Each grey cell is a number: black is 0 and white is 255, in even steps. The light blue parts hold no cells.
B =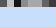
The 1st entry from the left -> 86
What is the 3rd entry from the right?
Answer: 168
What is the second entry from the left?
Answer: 197

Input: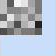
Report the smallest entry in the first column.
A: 78
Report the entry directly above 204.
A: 135
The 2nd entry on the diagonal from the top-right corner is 177
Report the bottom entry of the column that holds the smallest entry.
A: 93
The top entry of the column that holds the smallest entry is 121
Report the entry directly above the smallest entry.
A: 177
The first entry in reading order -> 192
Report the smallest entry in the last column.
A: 34
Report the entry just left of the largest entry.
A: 93

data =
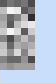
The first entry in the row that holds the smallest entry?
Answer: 160
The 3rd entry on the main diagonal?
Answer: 132
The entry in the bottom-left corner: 160
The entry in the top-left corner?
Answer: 91
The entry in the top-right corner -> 75
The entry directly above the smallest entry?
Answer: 118
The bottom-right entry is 160
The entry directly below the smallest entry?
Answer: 232
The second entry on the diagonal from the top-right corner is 91
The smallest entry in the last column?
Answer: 47
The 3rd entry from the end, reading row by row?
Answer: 160
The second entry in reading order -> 118

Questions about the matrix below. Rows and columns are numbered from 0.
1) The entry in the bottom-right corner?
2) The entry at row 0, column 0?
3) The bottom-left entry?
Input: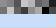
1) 73
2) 142
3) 114

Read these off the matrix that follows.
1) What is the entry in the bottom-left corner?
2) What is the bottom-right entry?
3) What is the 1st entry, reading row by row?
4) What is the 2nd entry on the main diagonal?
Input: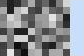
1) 74
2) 74
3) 88
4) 32

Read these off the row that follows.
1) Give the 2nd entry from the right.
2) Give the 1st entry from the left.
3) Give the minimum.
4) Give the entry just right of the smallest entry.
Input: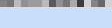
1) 103
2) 132
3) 61
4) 210

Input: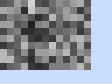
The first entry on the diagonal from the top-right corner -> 85
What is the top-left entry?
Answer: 85
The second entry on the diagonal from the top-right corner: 59
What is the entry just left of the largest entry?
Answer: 126
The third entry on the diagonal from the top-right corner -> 170
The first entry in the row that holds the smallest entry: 158
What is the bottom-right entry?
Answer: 111
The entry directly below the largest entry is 196
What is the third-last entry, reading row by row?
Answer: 142
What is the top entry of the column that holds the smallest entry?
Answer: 210
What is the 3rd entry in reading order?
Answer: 158
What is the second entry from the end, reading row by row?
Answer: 183
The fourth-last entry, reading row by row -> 126
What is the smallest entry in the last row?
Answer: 46
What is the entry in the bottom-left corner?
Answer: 59
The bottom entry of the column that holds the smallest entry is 59
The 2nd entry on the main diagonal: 158
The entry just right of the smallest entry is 126
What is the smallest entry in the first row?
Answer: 72
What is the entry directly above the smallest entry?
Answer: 85
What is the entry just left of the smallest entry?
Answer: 99

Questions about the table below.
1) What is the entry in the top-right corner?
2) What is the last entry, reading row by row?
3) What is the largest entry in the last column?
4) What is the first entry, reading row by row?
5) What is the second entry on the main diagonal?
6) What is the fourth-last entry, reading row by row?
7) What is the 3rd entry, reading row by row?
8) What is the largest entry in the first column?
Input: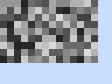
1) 93
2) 120
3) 204
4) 151
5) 81
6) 65
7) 151
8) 204
